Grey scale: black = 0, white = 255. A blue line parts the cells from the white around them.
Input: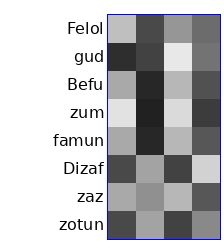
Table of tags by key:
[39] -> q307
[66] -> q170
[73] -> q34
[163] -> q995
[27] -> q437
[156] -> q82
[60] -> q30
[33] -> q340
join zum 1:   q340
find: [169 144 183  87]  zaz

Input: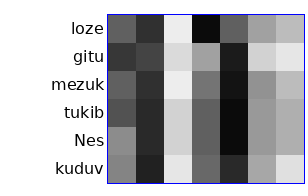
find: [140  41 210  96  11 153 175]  Nes
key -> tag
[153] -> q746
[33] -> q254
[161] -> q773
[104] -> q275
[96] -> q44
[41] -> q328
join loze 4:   q44

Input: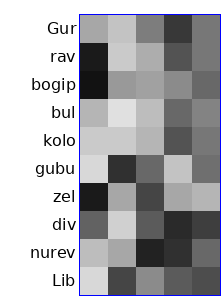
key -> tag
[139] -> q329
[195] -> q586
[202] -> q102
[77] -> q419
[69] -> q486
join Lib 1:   q486
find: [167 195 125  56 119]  Gur
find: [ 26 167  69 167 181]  zel
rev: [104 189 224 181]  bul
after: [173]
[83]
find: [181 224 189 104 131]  bul

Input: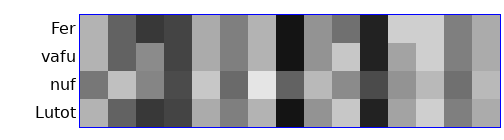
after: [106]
[229]
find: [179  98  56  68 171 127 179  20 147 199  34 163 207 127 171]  Lutot
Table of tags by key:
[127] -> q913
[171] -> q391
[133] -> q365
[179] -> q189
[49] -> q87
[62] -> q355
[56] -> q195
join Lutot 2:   q195
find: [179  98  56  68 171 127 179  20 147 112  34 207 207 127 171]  Fer
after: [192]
[133]

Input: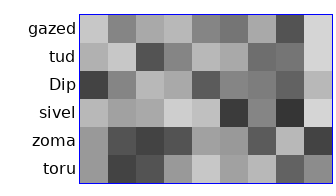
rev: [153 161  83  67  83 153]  zoma
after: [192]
[59]
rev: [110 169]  tud
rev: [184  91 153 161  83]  zoma
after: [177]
[199]
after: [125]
[98]
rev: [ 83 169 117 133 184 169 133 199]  gazed

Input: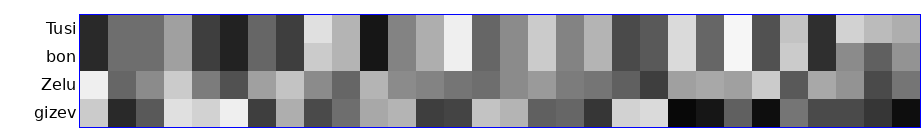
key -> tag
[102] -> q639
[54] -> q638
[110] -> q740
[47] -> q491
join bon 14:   q639
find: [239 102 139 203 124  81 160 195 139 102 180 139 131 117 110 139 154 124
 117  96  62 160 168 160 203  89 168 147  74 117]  Zelu
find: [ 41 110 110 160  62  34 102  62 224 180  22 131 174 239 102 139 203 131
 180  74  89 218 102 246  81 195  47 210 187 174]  Tusi
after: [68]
[195]
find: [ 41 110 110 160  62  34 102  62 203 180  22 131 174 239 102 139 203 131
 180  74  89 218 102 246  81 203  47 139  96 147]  bon
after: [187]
[174]

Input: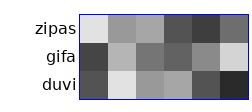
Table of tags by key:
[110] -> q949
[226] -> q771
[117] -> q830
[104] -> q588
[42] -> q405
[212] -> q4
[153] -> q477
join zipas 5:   q949
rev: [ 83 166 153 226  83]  duvi
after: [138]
[212]
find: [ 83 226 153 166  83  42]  duvi
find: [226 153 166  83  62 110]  zipas
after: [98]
[138]

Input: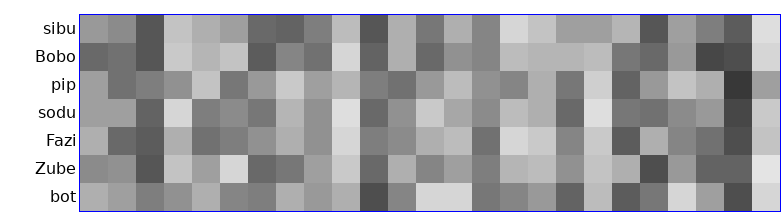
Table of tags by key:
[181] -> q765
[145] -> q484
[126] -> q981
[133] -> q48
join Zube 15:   q765
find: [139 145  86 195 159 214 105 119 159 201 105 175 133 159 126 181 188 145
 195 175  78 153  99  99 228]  Zube
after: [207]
[99]
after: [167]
[139]
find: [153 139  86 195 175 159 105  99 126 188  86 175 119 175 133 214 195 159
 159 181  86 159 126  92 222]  sibu

